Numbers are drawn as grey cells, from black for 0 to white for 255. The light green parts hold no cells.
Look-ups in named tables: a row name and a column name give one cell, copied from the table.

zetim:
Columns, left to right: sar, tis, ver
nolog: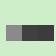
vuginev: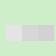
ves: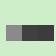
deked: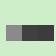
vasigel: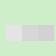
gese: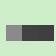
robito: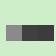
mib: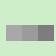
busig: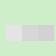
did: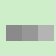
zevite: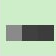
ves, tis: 64
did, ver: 180
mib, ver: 125
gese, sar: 138
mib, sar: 168
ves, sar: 138
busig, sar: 228
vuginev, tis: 215
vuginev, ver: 210
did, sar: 138
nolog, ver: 60
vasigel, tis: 215
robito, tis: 64
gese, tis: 66
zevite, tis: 64
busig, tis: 215
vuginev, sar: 228
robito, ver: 60
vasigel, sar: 228

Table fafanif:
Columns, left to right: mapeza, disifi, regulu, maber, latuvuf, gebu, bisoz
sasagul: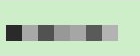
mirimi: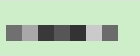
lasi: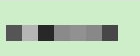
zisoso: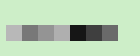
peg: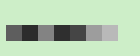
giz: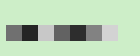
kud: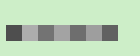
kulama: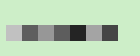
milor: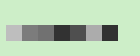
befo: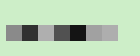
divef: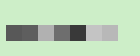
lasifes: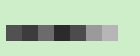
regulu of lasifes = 107
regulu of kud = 115
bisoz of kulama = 69
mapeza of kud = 78
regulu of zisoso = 148
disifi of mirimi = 168

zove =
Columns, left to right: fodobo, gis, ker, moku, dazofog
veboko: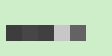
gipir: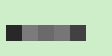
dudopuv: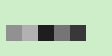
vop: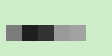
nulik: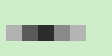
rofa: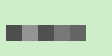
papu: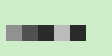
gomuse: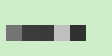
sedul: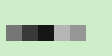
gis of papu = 81
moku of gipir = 118
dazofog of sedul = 150
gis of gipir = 123
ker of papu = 43
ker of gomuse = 58
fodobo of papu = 145
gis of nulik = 90
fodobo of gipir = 40
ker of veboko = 64
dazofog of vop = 162
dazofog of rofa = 101
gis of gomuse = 60
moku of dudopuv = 117
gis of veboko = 70
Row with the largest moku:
veboko

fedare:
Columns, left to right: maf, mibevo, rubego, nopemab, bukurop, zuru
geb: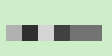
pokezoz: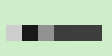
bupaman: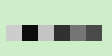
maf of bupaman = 205
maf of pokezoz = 206
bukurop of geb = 115
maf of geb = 177
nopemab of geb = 65
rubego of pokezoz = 146
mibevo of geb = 47
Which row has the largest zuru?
geb

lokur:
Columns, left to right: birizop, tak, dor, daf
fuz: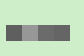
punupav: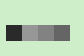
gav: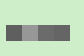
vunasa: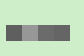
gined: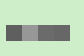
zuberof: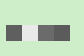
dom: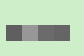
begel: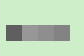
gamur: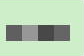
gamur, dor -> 72
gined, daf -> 103
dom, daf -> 101
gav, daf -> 101
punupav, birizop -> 42
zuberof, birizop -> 95
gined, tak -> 151
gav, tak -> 151

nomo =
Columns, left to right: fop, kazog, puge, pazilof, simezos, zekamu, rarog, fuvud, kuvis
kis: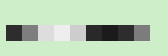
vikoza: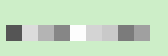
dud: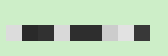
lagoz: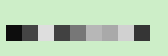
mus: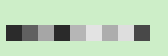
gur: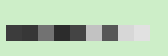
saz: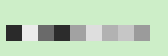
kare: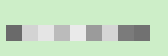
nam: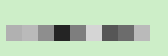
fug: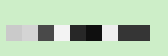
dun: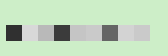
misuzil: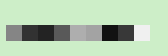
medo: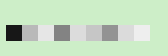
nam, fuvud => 108
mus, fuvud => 222
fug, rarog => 238
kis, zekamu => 41
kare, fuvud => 123
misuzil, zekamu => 163
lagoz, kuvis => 53
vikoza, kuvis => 160
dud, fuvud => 226
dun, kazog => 216
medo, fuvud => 219
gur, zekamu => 194
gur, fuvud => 215
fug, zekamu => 15
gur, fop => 60
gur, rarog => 87
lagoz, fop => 13

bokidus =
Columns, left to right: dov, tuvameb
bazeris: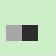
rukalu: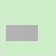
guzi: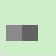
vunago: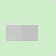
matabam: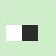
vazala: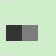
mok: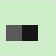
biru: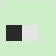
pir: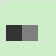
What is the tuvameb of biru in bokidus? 229
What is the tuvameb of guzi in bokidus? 99
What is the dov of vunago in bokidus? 201
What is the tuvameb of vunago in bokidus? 193
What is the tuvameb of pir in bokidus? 127
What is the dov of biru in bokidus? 42
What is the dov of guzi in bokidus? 138
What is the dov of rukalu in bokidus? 179
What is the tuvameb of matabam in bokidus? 44
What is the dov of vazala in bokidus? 52
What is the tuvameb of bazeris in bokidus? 45
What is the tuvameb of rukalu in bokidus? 178
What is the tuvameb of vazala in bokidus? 125
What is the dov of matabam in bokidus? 254
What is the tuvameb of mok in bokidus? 22
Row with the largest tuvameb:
biru

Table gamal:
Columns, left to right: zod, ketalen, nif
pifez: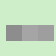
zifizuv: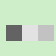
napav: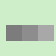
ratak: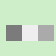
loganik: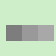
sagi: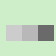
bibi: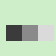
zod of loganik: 125
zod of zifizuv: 99
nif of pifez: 158
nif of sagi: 106
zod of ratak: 123
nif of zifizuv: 194
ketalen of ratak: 238
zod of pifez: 141
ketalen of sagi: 184
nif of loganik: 168
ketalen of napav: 141
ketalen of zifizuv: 226
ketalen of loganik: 153
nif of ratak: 170
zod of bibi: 59
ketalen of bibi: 138
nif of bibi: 218
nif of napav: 168
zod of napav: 124
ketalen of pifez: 165
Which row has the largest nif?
bibi

